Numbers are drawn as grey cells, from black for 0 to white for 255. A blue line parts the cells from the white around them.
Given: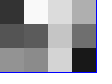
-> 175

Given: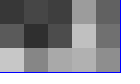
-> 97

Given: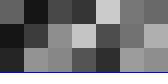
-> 106

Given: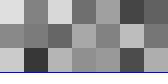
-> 96

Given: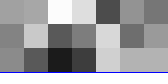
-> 118

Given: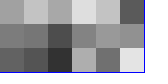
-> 90

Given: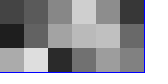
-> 55

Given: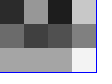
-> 200
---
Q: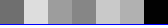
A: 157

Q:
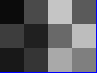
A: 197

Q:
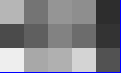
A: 149

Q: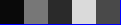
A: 42

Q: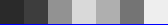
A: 146

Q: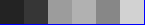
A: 156

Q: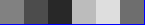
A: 40
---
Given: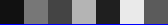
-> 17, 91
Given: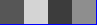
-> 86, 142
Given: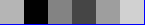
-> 181, 209
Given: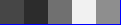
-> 70, 142
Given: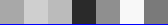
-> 168, 122
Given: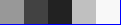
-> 152, 248
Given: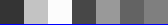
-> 52, 127
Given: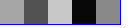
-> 166, 137
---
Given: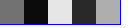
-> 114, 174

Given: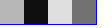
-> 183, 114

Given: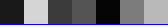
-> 25, 185

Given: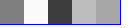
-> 127, 167

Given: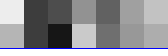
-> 237, 173

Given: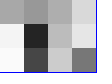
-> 168, 119

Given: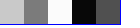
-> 201, 80

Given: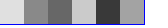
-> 224, 163

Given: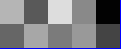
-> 181, 68
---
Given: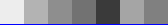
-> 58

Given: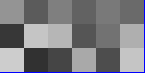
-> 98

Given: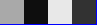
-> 14

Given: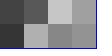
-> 88

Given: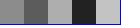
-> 174

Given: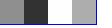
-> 50

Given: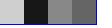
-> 23
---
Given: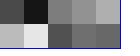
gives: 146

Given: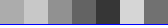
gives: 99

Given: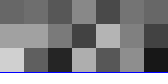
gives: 136

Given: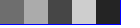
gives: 206

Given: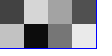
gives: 80

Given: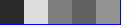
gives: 96
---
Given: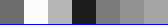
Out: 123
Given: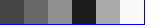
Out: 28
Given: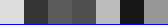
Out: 188
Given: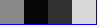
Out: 5
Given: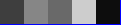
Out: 105
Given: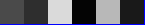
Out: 4
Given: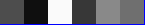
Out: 55
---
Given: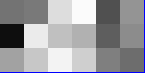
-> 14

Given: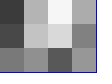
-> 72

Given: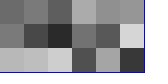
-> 122

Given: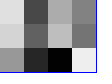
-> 212

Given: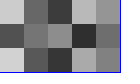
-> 81

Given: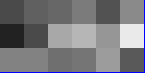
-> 34
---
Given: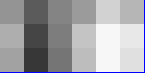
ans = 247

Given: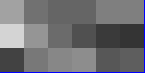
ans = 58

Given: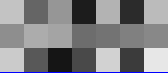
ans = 128

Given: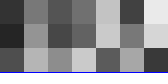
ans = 120

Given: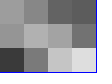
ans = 163

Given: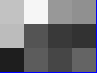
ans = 57

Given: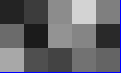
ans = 133

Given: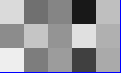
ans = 224
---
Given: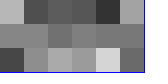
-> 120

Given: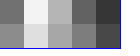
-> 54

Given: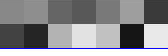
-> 58

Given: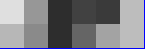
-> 189

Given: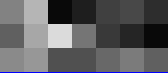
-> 9

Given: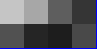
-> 53

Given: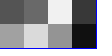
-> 56

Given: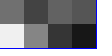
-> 85
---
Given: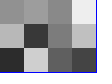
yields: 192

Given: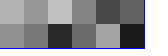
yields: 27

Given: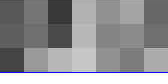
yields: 111

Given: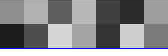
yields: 121

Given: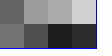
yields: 43

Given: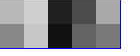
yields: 121

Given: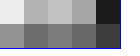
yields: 60

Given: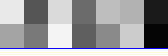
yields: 5

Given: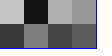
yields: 91

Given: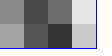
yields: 202
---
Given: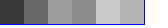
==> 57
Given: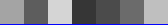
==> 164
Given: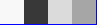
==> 248
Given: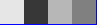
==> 230
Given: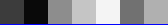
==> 60
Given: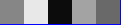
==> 134
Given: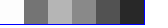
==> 253
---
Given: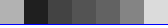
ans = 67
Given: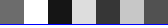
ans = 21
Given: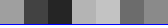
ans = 37
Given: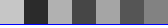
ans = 177
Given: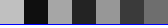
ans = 166
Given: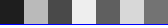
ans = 73
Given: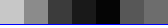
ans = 59
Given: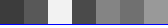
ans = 242
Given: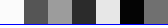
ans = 156
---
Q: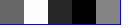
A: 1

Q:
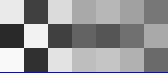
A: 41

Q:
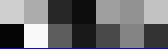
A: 5

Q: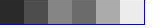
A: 42

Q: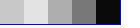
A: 10

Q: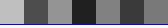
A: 32

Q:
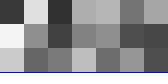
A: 49

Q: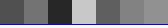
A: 39

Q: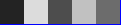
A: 35

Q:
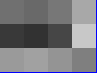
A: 50
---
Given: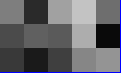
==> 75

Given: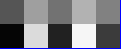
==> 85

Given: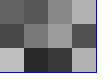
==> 72

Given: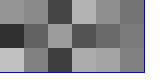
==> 48

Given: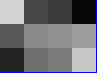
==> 87

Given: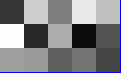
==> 254

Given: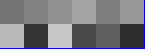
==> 117

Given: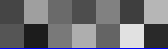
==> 69

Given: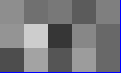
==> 148
